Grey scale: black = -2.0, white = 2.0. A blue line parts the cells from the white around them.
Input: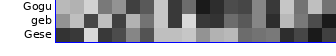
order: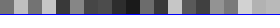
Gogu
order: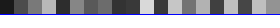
geb
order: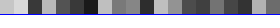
Gese
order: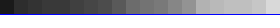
geb
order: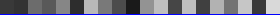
geb

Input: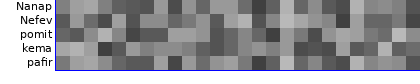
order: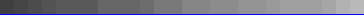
pomit
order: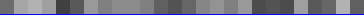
kema
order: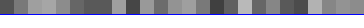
pafir
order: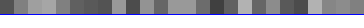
Nanap
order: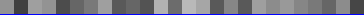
pomit
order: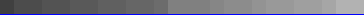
kema

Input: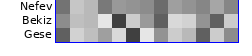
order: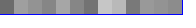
Nefev
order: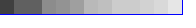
Gese
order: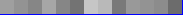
Nefev
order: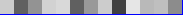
Bekiz

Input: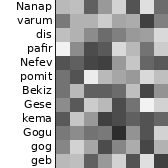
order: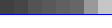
Nefev
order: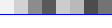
Gese
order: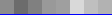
dis

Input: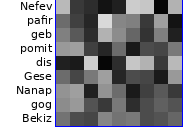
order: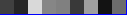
pafir
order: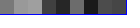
pomit
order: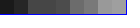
Gese
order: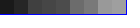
pomit
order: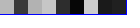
dis
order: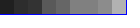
geb

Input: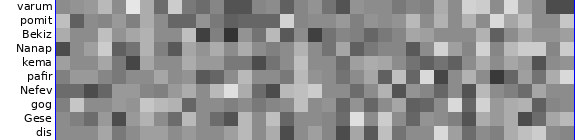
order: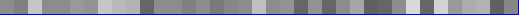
gog
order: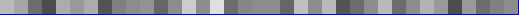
Gese

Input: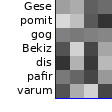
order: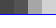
Bekiz
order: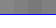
gog
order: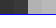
dis
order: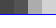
varum
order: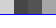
Bekiz

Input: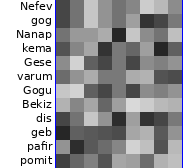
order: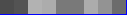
varum
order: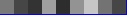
dis
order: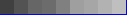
pomit
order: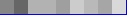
Bekiz

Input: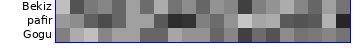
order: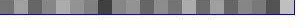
Bekiz
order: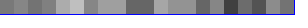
Gogu
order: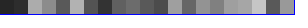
pafir
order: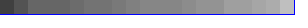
Gogu

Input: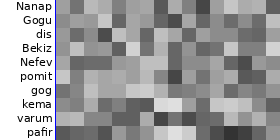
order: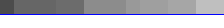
dis
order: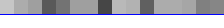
pomit
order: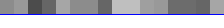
Nefev
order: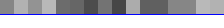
varum

